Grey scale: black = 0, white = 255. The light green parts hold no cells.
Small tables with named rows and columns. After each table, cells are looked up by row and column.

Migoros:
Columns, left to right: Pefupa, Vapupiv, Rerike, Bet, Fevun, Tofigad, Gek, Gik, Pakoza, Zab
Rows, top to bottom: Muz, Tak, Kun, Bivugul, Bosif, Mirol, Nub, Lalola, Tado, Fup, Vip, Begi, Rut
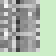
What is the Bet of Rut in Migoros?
182
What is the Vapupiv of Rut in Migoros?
214
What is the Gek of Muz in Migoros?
152
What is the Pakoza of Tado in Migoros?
186
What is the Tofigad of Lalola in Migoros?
138
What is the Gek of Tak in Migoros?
199
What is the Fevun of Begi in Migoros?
105
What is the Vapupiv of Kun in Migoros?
127
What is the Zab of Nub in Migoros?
121
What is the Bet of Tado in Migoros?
133
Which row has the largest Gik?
Bivugul

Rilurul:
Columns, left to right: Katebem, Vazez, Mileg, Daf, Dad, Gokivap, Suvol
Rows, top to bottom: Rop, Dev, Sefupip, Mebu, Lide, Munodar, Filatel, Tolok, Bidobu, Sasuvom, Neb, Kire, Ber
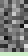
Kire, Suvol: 221
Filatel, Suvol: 214
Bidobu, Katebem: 87
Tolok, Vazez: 65
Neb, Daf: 105
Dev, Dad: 119

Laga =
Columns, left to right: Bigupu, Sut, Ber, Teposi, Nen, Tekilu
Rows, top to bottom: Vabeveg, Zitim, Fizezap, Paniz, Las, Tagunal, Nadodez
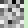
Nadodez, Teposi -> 173
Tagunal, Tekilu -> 238
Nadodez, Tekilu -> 161
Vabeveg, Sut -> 125
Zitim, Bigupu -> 250
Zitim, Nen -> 90
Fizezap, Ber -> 66
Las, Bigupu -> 181
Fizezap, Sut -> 176
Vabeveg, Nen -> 189
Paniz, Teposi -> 122
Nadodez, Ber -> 153
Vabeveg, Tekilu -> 48
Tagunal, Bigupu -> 241

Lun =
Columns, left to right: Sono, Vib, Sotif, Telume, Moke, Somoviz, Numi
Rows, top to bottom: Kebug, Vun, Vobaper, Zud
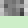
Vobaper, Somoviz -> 83
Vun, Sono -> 168
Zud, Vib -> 147
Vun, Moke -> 150
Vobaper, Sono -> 199
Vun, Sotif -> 129
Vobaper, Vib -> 131
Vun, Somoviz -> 155
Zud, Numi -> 195

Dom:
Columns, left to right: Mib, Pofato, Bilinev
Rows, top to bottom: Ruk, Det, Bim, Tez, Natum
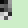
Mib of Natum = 219
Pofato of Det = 92
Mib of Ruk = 8
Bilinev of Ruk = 156
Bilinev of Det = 147
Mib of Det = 104
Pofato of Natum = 90
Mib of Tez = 190

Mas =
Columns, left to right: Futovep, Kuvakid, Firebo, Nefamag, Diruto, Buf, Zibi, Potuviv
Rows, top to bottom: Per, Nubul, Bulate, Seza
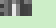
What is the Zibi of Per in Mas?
124
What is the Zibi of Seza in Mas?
65
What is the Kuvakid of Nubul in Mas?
113
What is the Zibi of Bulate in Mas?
65
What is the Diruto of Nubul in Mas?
130
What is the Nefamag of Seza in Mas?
230
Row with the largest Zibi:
Per

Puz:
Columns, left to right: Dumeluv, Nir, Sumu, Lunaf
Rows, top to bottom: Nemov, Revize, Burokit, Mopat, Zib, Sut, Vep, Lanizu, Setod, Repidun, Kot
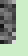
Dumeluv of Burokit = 123
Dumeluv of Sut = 95
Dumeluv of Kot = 27
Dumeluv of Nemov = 92
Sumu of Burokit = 74
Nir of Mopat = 125
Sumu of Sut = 89
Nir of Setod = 106
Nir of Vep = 126
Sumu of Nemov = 134
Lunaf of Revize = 48
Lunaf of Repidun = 88
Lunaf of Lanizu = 60
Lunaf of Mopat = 66
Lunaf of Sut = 73
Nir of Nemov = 105
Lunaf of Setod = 177
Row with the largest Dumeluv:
Repidun

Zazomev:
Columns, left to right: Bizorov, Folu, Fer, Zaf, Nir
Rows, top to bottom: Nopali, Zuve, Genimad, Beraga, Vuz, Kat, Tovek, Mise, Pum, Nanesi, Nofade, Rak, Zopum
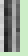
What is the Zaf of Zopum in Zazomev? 179
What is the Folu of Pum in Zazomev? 33
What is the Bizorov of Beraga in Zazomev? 208
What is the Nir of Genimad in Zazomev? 105
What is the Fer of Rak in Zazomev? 85
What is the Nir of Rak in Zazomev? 103
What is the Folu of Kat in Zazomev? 56
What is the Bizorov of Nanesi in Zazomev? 220
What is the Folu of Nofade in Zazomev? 42

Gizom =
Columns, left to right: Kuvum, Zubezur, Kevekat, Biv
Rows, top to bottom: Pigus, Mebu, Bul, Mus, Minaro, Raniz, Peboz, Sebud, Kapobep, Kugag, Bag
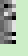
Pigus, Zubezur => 129
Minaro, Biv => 4
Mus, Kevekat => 157
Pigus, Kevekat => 151
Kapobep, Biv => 0
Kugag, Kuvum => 114
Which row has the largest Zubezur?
Mus

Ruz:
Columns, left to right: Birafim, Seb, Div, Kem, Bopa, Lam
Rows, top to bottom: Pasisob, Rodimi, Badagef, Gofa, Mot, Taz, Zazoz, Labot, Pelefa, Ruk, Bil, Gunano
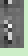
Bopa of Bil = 92
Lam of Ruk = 106
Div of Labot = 67
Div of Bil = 45
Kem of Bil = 110
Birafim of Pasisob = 100
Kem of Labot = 107
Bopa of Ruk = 93
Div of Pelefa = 212
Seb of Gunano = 81
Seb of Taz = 184
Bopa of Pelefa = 111
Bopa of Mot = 118
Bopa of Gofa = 108
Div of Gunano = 102
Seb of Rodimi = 71
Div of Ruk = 212

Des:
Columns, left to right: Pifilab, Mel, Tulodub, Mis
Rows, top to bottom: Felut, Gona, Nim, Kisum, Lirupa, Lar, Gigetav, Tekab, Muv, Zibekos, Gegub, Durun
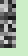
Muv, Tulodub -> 166
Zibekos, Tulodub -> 46
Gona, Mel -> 191
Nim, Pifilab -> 169
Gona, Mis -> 22
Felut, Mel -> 172
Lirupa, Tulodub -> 21
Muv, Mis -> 186
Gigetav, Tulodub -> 24
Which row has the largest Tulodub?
Lar

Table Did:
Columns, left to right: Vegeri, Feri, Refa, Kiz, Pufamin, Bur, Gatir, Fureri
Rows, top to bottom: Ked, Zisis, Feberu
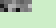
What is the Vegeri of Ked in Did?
89
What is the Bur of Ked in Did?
97
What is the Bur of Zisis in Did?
125
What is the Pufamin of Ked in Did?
112
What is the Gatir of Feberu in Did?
121
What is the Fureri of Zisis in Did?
194
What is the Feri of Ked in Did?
112
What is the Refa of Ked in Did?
114
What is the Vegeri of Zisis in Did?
26
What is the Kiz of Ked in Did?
150
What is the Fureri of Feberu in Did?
138
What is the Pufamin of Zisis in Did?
140
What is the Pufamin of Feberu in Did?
17
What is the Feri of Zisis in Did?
95

